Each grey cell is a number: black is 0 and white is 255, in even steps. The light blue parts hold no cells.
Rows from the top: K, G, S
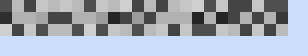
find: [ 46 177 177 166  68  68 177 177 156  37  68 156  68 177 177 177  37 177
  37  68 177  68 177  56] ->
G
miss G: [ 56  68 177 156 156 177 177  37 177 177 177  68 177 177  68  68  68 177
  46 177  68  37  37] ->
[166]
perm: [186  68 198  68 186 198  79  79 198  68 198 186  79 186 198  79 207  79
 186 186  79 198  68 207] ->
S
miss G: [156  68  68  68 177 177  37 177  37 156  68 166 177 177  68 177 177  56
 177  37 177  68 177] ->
[46]

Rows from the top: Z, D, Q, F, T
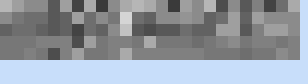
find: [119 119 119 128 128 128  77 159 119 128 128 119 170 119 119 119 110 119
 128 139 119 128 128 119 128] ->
F
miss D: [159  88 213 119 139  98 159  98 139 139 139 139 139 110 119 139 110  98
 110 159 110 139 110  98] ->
[148]
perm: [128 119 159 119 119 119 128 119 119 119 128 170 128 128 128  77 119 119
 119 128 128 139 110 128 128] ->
T

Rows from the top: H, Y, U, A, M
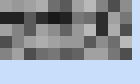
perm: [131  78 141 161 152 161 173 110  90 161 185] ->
H
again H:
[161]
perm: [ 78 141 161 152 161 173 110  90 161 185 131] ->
H
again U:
[161]
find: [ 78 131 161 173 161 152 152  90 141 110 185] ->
A

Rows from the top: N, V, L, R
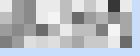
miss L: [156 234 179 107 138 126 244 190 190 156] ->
[167]
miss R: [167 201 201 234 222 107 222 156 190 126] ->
[213]
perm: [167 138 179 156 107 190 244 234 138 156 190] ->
V
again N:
[234]
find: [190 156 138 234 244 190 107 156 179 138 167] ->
V

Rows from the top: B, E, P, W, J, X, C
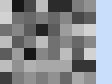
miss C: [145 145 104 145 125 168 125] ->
[62]
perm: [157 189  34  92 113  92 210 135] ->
P
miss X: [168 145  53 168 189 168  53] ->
[177]
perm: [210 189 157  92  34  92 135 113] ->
P

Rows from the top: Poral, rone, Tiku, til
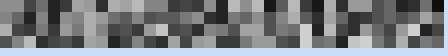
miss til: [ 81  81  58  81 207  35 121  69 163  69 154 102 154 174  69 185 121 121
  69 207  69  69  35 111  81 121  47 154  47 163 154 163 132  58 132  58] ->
[196]
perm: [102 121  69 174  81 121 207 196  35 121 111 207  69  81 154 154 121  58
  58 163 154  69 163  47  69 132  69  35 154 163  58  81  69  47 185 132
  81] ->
til

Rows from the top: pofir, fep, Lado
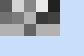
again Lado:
[178]
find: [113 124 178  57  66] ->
fep

